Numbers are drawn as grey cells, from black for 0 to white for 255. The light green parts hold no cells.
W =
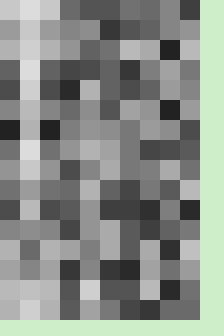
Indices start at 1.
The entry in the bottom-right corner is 106
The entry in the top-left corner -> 200
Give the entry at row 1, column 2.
220
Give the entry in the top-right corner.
63
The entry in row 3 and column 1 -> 178
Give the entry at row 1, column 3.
200
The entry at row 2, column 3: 155
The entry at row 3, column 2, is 207
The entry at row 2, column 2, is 200
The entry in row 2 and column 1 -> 155
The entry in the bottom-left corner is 178

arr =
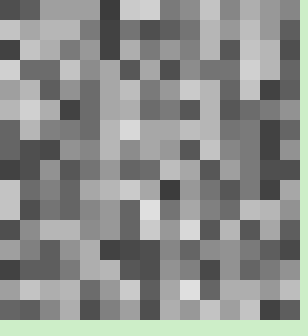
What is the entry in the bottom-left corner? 101
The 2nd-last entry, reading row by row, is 66
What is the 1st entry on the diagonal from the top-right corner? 134
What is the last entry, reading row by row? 94
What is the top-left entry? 79
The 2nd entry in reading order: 94
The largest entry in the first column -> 208
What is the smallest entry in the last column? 73
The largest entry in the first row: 208
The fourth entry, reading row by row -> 159
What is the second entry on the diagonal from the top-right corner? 152
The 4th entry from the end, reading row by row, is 159

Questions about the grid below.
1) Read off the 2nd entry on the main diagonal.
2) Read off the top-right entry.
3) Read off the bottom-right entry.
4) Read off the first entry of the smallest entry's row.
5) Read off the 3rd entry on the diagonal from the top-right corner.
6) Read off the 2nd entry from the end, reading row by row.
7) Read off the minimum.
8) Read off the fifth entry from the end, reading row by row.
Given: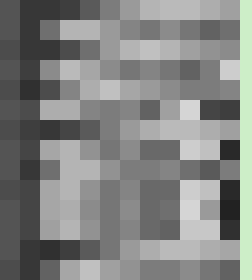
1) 55
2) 160
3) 98
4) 84
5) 160
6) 118
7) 34
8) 124
